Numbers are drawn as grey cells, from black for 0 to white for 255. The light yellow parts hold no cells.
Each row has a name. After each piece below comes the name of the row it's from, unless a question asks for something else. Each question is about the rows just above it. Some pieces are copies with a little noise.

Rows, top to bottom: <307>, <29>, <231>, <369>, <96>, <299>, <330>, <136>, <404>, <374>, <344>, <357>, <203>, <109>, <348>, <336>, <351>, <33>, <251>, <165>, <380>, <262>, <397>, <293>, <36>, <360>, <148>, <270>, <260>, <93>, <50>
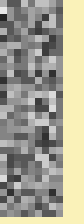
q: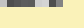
<397>
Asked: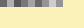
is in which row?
<404>
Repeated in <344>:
[148]

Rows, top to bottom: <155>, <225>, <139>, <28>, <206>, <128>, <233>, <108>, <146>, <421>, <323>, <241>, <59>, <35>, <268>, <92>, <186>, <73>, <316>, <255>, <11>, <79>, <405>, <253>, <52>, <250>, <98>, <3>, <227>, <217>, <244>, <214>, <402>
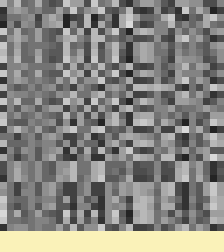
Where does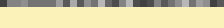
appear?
<421>
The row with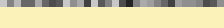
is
<146>
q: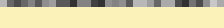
<217>
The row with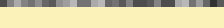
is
<52>
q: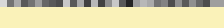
<244>
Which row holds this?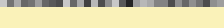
<206>

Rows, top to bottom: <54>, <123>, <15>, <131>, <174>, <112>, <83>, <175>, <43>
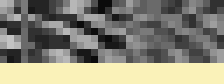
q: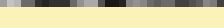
<83>
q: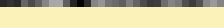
<131>
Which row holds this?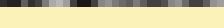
<175>

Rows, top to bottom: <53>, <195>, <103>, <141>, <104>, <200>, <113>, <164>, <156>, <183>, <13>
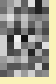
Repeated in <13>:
[207]
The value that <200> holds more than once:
[207]
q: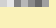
<103>
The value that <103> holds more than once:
[139]
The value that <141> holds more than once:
[97]
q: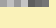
<156>

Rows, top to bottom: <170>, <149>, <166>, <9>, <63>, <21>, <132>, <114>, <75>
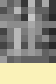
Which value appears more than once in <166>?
[124]
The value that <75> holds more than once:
[97]
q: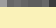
<75>

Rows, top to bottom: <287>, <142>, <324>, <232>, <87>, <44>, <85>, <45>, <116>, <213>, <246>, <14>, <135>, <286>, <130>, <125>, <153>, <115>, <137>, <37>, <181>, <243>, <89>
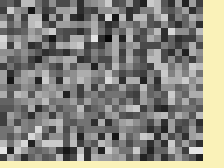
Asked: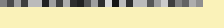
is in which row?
<324>
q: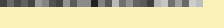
<213>
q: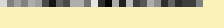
<44>
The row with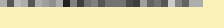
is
<286>
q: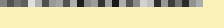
<37>

